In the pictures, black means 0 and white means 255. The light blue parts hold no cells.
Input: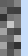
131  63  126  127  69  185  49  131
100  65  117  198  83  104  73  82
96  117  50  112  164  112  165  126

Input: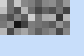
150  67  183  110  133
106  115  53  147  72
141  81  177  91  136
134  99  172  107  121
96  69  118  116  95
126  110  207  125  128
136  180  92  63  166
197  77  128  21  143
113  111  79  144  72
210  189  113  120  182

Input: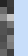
60  56  197  116  74  132  123  63
37  108  144  84  83  76  85  104

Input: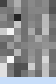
91  83  111  123  106  114  144  111  111  123  111
138  134  185  185  192  142  147  168  214  190  194
125  134  121  125  110  169  138  125  125  125  109
137  133  128  138  169  133  138  143  152  207  146
119  114  114  114  112  114  130  114  114  82  114
174  151  35  198  142  162  120  182  105  80  76
134  118  107  118  244  118  154  106  248  118  124
67  123  142  124  203  124  100  111  154  223  224

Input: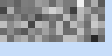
89  128  106  174  128  103
172  115  182  201  160  39
115  159  125  111  124  111
239  186  182  154  191  151
122  62  119  186  111  190
123  124  187  101  108  191
151  189  106  187  185  118
108  209  121  112  130  110
148  178  103  173  161  130
157  124  76  186  127  173
122  117  129  71  145  122
125  121  102  188  89  174
98  108  137  167  109  159
119  173  112  140  139  111
112  69  124  191  107  187

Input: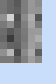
139  148  85  122  155  172  145  93  137
152  150  174  166  154  156  159  171  157
125  125  138  127  122  119  125  138  127
89  96  79  90  104  102  97  73  95
104  104  210  141  87  59  101  182  121
117  116  144  121  109  104  117  144  120

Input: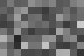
138  111  108  202  92  62  132  53
125  85  96  80  85  136  81  92
92  111  120  60  129  125  60  174
88  90  153  98  164  77  64  171
131  86  80  81  66  148  104  77
116  59  71  109  81  144  195  66
127  75  112  100  80  100  117  78
143  76  107  111  61  102  116  73
97  151  81  144  86  97  183  73
93  134  158  128  151  38  48  122
120  85  103  71  84  129  91  101
88  100  72  63  118  178  123  154

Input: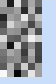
109  64  195  152  77  207  71  69  64  159  157
167  180  120  73  179  240  141  175  155  81  229
84  41  232  154  66  158  81  59  84  206  119
221  160  144  166  144  91  210  146  143  88  8
28  138  161  212  150  98  20  168  136  179  176
176  139  36  72  105  217  162  119  107  92  248

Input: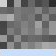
43  121  93  149  150  85  162
85  100  132  99  117  93  168
72  132  90  160  146  105  147
103  113  120  117  122  108  128
68  115  111  129  135  97  144
154  123  124  113  107  139  101
62  99  174  105  126  87  145
209  107  160  69  73  154  69
